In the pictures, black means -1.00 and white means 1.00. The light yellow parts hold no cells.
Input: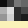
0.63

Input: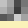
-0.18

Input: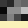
0.01

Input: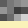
-0.16

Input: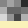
0.16

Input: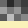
0.48
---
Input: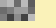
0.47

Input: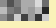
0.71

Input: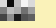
0.92

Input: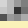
0.21

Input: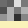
0.74

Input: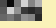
0.04

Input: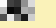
0.13

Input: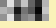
-0.69
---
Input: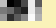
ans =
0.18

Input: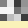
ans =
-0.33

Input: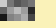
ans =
-0.81

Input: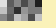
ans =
0.06

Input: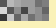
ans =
-0.56

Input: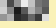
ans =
0.17

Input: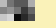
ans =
0.56

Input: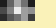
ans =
-0.66
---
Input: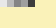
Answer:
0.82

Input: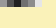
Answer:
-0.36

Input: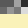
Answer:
-0.65

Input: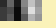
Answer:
-0.31

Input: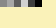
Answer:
0.31

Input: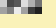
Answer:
0.01

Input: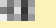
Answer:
0.86

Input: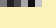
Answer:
-0.74

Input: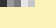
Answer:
-0.61
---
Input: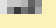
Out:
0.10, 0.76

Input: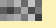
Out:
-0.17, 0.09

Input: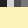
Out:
-0.07, -0.74

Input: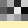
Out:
0.61, 0.15

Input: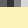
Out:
0.69, -0.24

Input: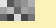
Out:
0.37, -0.19

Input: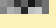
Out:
-0.11, 0.02

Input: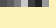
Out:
0.19, -0.39

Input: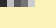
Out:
0.61, -0.66

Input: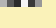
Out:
0.19, 0.41
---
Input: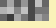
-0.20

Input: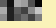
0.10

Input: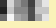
-0.16

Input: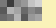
-0.17

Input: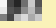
-0.01

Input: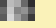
-0.28

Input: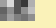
-0.10
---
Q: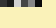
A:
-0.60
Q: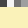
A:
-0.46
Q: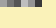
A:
0.26
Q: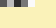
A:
-0.31
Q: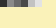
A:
-0.63
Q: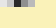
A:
0.80
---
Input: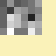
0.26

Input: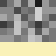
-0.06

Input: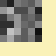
-0.64

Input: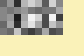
-0.29

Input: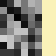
-0.42

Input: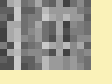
-0.12

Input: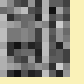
0.16
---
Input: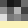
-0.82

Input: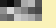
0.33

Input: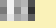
0.31

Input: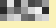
-0.44

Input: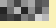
0.32

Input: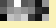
-0.21

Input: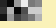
0.84

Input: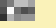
0.50

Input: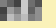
0.59

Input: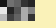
-0.23
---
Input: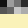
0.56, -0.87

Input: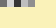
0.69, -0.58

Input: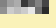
0.80, -0.67

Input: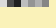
0.71, -0.75

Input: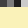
0.59, -0.75

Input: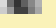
0.71, -0.60
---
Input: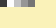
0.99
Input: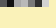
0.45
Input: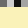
-0.17
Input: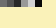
-0.69
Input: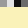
0.21
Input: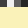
-0.51
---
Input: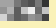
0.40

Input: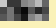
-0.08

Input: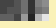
-0.35

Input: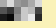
-0.58

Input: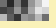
-0.36

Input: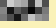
-0.83

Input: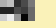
-0.73

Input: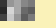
0.67
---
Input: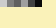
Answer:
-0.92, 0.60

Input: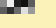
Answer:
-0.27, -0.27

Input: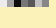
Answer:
0.06, 0.85

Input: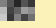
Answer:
-0.57, 0.58

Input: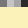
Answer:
-0.66, -0.07

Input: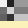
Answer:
0.20, -0.24
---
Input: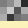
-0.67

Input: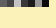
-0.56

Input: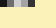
0.29

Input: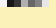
0.37

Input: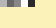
0.98

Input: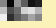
-0.27

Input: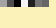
0.92

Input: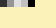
0.51

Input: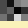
0.11
